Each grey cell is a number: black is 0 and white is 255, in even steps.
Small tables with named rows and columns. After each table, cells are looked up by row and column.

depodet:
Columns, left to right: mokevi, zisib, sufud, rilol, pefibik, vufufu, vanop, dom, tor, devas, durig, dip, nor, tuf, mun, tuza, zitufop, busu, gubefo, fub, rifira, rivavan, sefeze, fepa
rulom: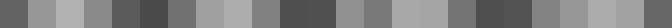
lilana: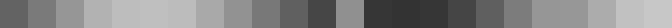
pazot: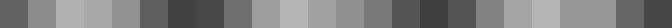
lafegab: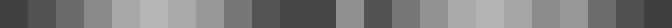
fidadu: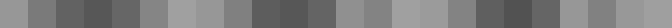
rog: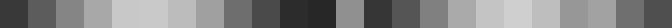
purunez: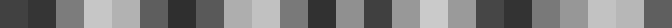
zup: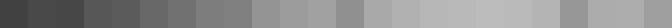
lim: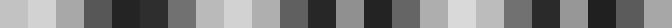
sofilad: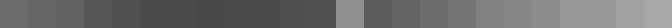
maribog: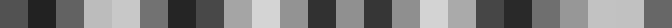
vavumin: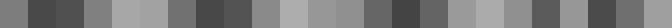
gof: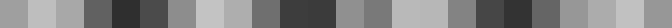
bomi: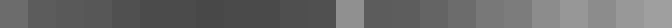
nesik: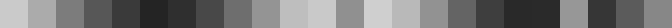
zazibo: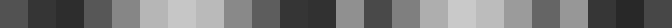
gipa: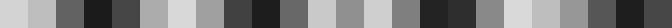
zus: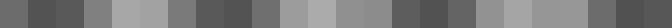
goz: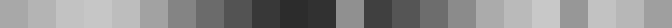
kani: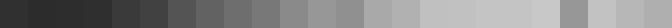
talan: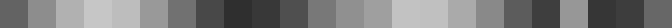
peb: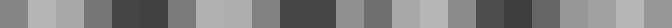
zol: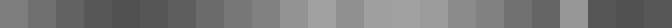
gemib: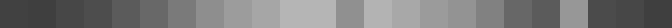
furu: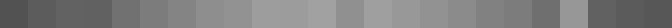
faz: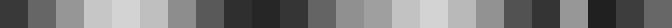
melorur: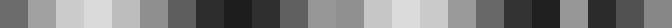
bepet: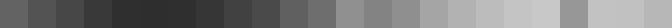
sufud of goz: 194
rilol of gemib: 77
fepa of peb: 151
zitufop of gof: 131
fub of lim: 42
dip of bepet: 110
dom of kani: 98
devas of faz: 38
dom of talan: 72
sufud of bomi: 89
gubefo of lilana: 124
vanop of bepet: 47
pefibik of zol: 80
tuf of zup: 169
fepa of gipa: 71

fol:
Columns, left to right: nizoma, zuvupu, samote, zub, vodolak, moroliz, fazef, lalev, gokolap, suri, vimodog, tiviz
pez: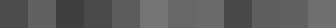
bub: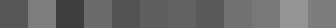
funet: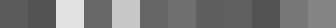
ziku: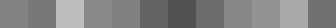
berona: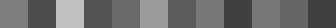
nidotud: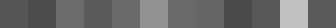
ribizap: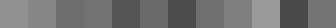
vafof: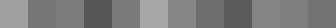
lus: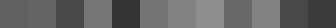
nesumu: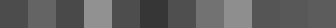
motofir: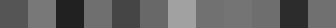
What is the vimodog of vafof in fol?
127
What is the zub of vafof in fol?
86
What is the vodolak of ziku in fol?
129
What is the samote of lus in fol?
72
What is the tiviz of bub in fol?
125
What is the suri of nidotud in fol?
88

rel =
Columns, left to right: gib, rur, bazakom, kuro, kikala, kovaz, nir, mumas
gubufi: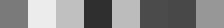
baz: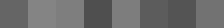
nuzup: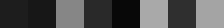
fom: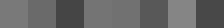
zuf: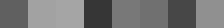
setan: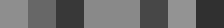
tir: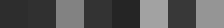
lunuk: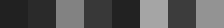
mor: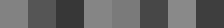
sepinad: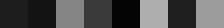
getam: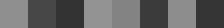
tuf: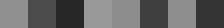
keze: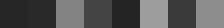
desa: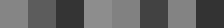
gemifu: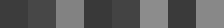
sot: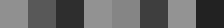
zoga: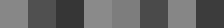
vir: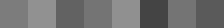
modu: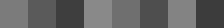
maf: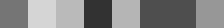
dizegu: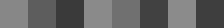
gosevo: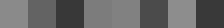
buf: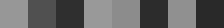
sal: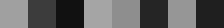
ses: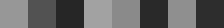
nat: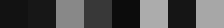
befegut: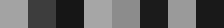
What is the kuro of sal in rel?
165
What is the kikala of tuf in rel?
140
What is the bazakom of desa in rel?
52
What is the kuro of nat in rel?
56
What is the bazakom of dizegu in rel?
58
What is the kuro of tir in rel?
51
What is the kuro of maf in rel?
50
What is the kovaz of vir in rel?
68
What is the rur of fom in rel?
106
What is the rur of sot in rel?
88
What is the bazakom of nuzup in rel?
134
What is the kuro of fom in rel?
116
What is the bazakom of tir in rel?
130
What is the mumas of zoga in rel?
60
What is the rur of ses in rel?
82
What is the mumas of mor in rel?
62

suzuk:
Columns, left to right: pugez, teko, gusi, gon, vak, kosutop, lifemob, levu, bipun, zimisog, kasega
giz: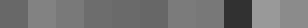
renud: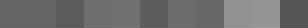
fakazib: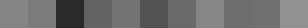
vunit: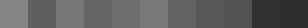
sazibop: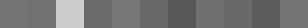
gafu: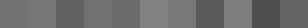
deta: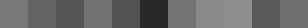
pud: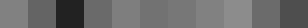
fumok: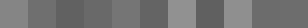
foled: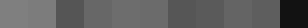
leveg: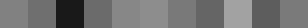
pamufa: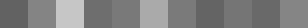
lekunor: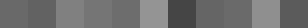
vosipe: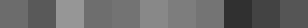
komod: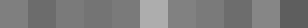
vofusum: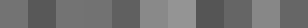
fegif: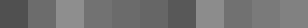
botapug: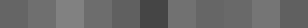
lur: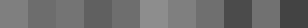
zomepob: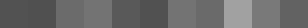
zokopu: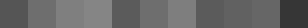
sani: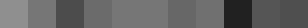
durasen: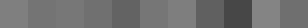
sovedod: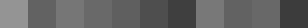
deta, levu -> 138
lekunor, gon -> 117
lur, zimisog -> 113
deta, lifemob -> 115
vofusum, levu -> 85
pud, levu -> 129
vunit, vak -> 110

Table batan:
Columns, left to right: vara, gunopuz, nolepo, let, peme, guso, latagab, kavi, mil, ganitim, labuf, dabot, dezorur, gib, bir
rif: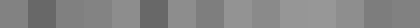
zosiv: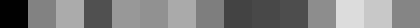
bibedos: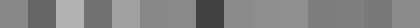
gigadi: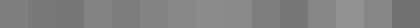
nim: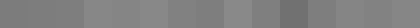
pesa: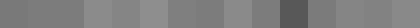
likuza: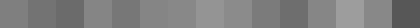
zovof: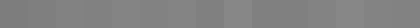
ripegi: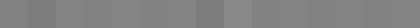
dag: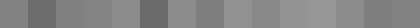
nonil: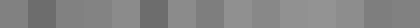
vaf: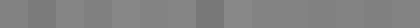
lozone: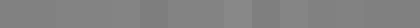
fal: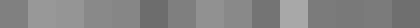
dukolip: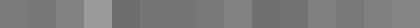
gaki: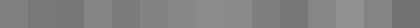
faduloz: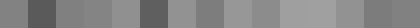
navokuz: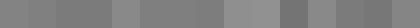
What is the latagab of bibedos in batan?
137
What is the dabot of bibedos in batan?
124
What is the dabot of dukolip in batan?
127
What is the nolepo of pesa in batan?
124
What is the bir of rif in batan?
129
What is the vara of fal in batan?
128
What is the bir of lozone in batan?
128
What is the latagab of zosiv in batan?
170
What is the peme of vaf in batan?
135
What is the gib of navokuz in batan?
119
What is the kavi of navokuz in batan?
125
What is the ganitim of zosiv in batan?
72
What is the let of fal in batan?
137
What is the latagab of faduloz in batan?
146

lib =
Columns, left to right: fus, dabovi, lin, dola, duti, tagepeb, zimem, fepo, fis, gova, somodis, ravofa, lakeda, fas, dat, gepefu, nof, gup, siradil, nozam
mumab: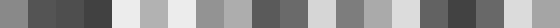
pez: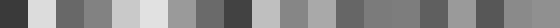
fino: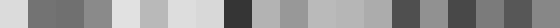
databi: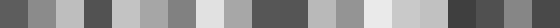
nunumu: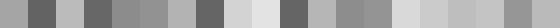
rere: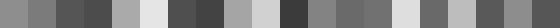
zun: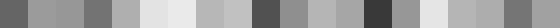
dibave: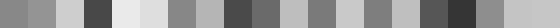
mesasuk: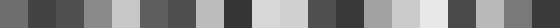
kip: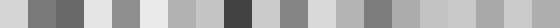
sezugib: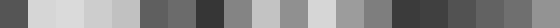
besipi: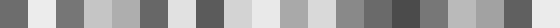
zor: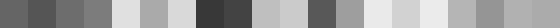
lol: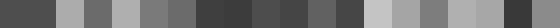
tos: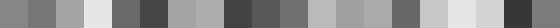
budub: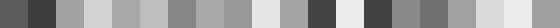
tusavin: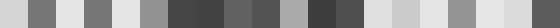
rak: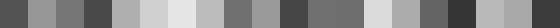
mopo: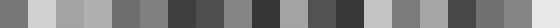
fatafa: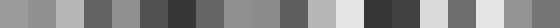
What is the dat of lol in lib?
165
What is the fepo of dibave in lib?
181
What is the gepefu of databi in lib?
193
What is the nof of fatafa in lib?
109
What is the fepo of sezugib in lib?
54
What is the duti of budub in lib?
168
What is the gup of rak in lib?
185
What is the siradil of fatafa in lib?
148
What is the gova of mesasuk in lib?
215
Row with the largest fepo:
databi

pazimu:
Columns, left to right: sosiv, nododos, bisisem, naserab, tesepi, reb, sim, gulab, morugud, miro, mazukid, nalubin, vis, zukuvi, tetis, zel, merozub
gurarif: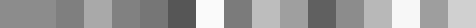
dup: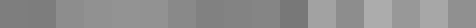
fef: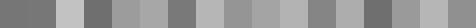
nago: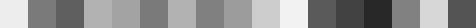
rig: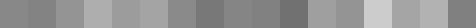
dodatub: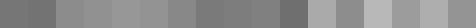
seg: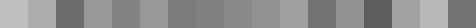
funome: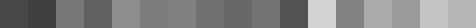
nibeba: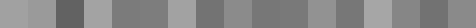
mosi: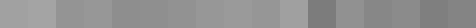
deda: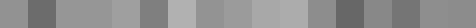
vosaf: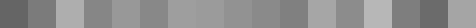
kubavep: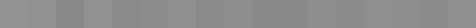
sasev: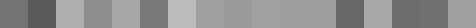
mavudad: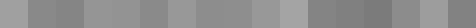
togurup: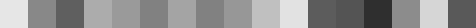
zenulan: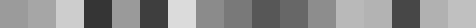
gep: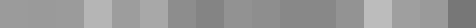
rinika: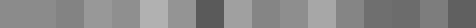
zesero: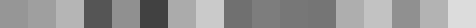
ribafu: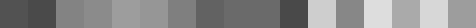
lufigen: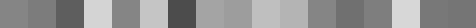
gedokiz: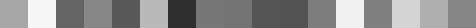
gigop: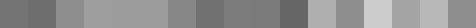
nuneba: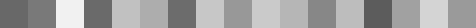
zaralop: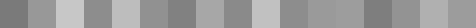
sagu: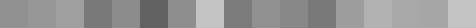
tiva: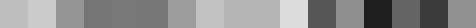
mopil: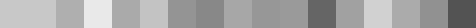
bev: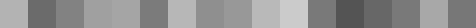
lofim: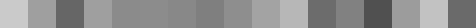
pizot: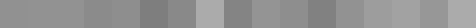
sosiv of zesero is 150
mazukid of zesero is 119
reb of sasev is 121
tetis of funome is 154
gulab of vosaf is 155
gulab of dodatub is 122
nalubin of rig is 159
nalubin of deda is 141
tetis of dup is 152
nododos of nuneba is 121
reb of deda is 127
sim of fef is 121

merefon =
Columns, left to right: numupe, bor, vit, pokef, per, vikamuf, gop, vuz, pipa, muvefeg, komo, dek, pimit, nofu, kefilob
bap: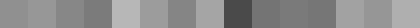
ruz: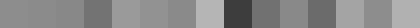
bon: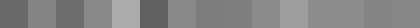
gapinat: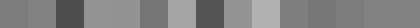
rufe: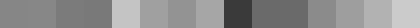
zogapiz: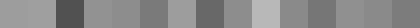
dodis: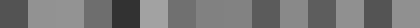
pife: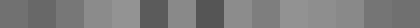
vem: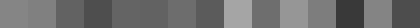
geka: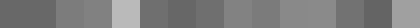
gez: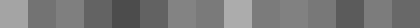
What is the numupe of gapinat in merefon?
124
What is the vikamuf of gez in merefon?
98
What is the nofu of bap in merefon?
150
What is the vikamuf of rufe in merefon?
160
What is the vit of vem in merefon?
98
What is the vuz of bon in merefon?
125
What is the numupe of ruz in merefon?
141
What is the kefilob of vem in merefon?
77
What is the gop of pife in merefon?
137
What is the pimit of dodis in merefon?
144
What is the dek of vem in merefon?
125
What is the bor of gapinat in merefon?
130
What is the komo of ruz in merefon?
137
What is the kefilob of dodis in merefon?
144

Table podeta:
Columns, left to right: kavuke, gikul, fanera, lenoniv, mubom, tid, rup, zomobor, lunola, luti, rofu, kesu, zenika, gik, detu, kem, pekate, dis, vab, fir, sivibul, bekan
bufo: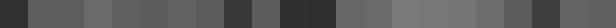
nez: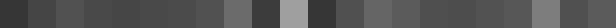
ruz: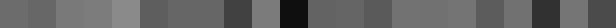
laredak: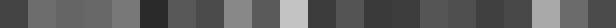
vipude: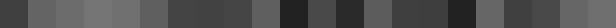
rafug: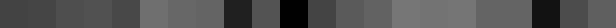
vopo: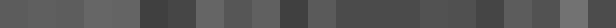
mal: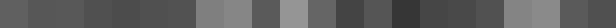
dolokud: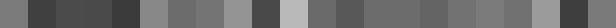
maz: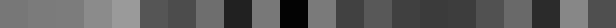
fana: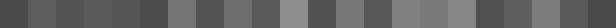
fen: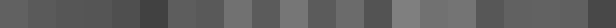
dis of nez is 82
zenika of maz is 65
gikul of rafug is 69
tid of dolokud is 136
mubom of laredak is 120
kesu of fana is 81
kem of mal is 70
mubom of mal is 76
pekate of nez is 77
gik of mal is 85
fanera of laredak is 101
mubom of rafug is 72
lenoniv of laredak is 104
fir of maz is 43
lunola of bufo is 57
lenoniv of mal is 80
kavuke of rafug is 67
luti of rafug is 83
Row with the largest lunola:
dolokud

